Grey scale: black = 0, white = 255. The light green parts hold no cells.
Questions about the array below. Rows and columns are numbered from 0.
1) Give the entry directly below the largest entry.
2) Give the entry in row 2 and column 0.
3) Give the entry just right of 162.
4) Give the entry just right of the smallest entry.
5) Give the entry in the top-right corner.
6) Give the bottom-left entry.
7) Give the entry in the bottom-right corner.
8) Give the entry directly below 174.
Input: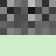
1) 20
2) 64
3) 118
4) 64
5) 147
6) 77
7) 102
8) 64

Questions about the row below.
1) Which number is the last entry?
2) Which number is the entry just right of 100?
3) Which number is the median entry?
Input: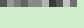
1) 112
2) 137
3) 125

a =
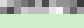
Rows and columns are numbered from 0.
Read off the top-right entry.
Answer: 61
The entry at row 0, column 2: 146
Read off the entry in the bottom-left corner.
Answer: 131
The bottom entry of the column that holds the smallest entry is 162
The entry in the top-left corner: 217

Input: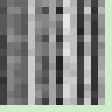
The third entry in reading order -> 104
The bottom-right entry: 179
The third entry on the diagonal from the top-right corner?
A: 147
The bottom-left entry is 63
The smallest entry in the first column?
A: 49
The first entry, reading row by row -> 89
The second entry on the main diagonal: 133
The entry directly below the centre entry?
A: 163
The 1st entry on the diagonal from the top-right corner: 147
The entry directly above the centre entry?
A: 163
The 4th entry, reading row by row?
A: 104
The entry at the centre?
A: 163
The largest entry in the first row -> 217
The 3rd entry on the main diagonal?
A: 104
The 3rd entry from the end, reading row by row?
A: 204
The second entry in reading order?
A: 117
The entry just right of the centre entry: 104
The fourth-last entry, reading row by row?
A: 77

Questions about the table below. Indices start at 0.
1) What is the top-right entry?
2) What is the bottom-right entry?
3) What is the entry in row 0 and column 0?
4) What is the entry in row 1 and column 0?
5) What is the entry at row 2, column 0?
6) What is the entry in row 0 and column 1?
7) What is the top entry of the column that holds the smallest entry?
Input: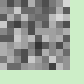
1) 214
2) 148
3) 135
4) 148
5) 91
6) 78
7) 106

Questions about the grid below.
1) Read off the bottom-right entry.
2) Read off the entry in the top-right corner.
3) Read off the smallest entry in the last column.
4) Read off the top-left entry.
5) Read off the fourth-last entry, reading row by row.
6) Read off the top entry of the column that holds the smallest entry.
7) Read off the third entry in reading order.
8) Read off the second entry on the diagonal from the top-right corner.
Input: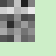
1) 116
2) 128
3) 85
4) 72
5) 72
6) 31
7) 194
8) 194

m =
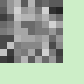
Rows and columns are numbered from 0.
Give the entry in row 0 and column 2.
180
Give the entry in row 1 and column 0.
90
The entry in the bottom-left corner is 61
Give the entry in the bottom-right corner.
74
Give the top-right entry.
90
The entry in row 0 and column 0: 106
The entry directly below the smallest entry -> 106
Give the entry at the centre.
106
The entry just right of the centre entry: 122
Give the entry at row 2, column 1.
90
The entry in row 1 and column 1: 151
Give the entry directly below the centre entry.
166
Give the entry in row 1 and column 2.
209
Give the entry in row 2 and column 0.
61
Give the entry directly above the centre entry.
106
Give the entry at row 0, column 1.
151
